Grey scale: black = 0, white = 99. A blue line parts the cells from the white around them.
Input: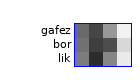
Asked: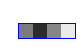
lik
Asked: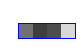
bor
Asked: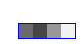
gafez

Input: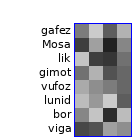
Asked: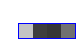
lik
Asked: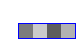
gafez
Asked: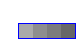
vufoz
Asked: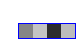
bor
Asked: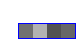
gimot

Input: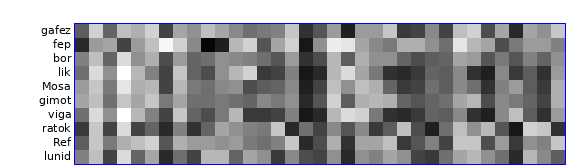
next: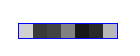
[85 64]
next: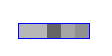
[22 53]
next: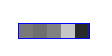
[30 68]
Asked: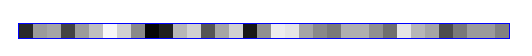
fep

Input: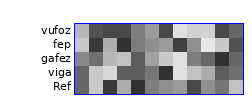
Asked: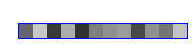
Ref
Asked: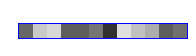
viga
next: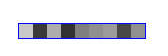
[46 75]
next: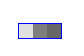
[19 40]
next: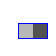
[28 28]
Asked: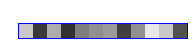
fep

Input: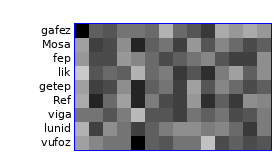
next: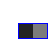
[29 25]
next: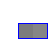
[41 22]
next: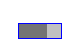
[29 37]
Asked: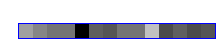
vufoz
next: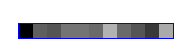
[59 66]
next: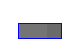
[69 41]

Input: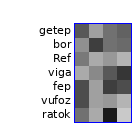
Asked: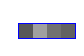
getep
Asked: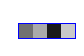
ratok
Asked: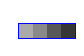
viga
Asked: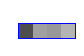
vufoz
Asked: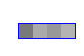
Ref
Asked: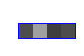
fep

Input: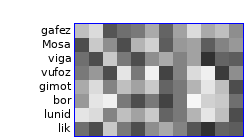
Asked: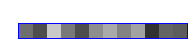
viga
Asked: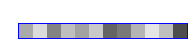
gimot
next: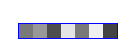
[51 85]

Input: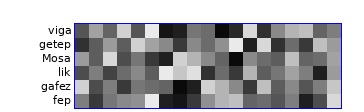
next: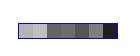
[30 84]
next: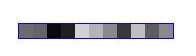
[33 49]
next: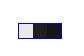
[22 56]

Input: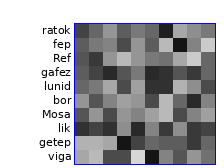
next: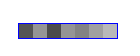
[29 51]
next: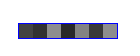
[22 26]
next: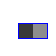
[22 26]
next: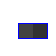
[55 16]

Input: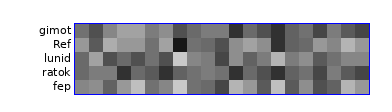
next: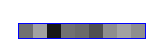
[19 38]
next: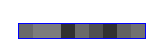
[27 48]

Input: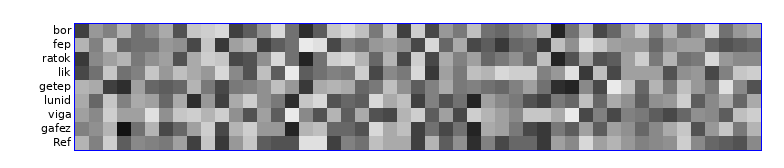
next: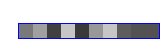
[87 87]
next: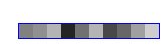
[50 70]
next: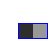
[25 66]

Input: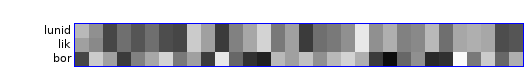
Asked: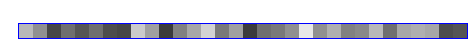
lunid
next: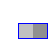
[72 82]
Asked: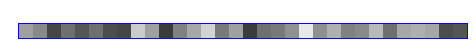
lik
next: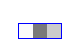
[40 68]
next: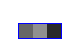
[19 97]

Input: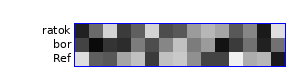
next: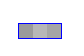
[34 52]
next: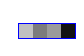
[23 44]
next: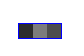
[52 75]

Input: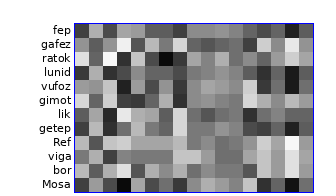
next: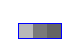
[83 47]
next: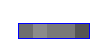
[76 60]
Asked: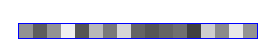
gafez
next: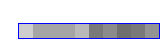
[80 64]
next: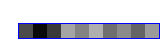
[80 64]
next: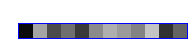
[ 7 43]
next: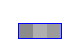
[51 76]

